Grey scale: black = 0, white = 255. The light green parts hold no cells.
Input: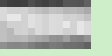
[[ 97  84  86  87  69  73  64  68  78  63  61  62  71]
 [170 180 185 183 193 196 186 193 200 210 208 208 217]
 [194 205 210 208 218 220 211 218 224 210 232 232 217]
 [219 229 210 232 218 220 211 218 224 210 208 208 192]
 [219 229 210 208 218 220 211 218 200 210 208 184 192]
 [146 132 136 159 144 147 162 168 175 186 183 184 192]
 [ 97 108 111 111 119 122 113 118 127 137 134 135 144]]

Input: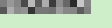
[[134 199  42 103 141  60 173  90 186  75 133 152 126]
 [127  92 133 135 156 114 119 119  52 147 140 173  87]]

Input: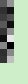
[[148  90]
 [ 20  49]
 [ 80  61]
 [ 16  89]
 [145  53]
 [231  15]
 [  3 135]
 [135  46]
 [191  52]]

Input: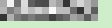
[[151 183 213 182  52 159 185  75  77  95 219 113 242 171]
 [ 93 186  52 108 188 189 250 183 209 187 215 154 126 182]
 [153  93 147 163 106  92  67 104 104 123 104 123 176  53]]

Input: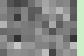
[[ 86 136 130 145 165 141 111  78  68  84 131]
 [ 95 151 182 155 171  94  92 131 106 111 137]
 [ 88 173 116 144 125 116  89 133  59 114 126]
 [123 126  94 169  96 127 117 124 134 123 179]
 [102 128 123  84 126 155 121 123 114 112 105]
 [ 52 112 152 140 148 136 115 118  49 101 148]
 [186 133 149 113 131 130 151 150 197 160 133]
 [140 152 133  68 189 146 133 139 143 138 104]]

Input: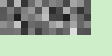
[[ 89 145 165  71 120 132  98 157 109  53 184  68 162]
 [ 92  53 107 174  73  44 178  84 151 128  83 125  88]
 [ 64 101 140  31  66  69 189 144 118 135  31 107  90]
 [131 103 164 119 180 158 106  98 106  42 196 124 144]
 [ 81  85 222 106  89 119 103  64 124  54 119 113 113]]

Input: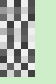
[[ 79 240  60 238  86]
 [ 86 209 108 179 154]
 [ 60 238  86 209 108]
 [213  79 240  60 238]
 [238  86 209 108 179]
 [228  97 213  79 240]
 [240  60 238  86 209]
 [ 80 242  65 228  97]
 [ 97 213  79 240  60]
 [242  65 228  97 213]
 [ 65 228  97 213  79]]

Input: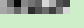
[[ 65  83 172 215  96 116 135   8 100 172]
 [215 119  62 107  78  44 157 102 154 167]]
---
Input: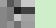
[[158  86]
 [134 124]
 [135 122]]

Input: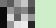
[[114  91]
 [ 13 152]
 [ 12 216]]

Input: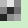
[[185 229]
 [129  43]
 [ 36 142]]

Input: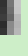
[[ 50 119]
 [ 55 112]
 [ 61 102]]

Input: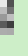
[[233  82]
 [188 115]
 [153 190]]

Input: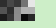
[[46 72]
 [84 46]
 [28 56]]

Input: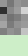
[[149 119]
 [ 47 136]
 [147 114]]
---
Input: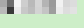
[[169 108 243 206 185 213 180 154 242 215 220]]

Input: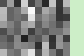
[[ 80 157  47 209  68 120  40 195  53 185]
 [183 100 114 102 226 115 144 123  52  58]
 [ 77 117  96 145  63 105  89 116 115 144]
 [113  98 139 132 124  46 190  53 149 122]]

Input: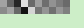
[[162 100  38 222 105 158 110 146 123 106]]

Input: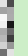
[[226  76]
 [248 172]
 [172 103]
 [210 151]]

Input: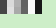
[[ 70 218 176  97 249  24]]

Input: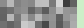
[[140 184 130 141 136 189 190 121 213  60  98]
 [ 99 183 121 174 137 184 142 148  96 151 166]]

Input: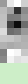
[[155 233 255 207]
 [192 124 125 152]
 [219 108 117 153]
 [177 170 176 179]
 [137 242 224 230]]
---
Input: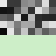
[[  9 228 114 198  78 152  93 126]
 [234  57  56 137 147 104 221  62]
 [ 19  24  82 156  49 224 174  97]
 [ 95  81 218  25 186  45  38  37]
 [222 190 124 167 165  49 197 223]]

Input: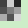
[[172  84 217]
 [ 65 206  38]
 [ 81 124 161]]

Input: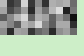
[[141  42 162 156  54 103 119  42 143 159 106]
 [187  54  77 211  55 138  50 175 166 177 108]
 [164  73 105 160  42 159 111 184 220  33 119]
 [ 92 138 182 215  98 176 162  98 148 112  16]
 [162 133  93 183 164 216 136  94 170 170  47]]

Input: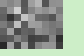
[[ 40 160  71 160  69 133 150 148  62]
 [146 134 149  86 158 181  83 144 146]
 [105 149 207  92 132 155 143 158 125]
 [ 96  53  94 196 166 106 102  85 141]
 [123 100 191  91 159 156 130 118 126]
 [ 98 161  75  99  93 143 134 121 102]
 [ 83  90 130 106  63  70  77 134  47]]

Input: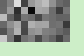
[[200 119  50 113 127  74 117 100  65 106]
 [101 130 222  67 152 173 189 145 106  95]
 [103 152  46 171  10 167 162 109  60 117]
 [188  99  59 117 108  72 118 110  99 100]
 [105 144 169  75 176 163 165 111 115  57]
 [ 82 125 178  71 145 154 127 123 105  91]]

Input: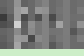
[[ 90 100 165  98 105 119 130  89 109 123 107 107]
 [102 108 147  98 105 119 130 106 112 123 107 111]
 [ 96 107 154 165 105 150 145 106 116 123 107 121]
 [ 58  94 154  75 105  79 130  74 113 123 110 111]
 [ 79  88 209  94 142 119 130  96 162 123 107 146]
 [101 107 138  98 137 119 130 115 116 124  87 111]
 [ 96 107 154 150  72 137 130 106 118 123 107 125]]

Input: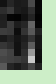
[[ 89  37  26  40  70  32]
 [ 18  38  26  29  73   5]
 [ 45  58  28  24  46   6]
 [ 31   5   3  17  35   2]
 [ 32  58  29  38 100   5]
 [ 61  57  13  51  89  33]
 [ 25  36  21  30  52  21]
 [ 54  44  18  36  93  21]
 [ 77  66  18  45 153  15]
 [ 69  65  60  53 201  13]]
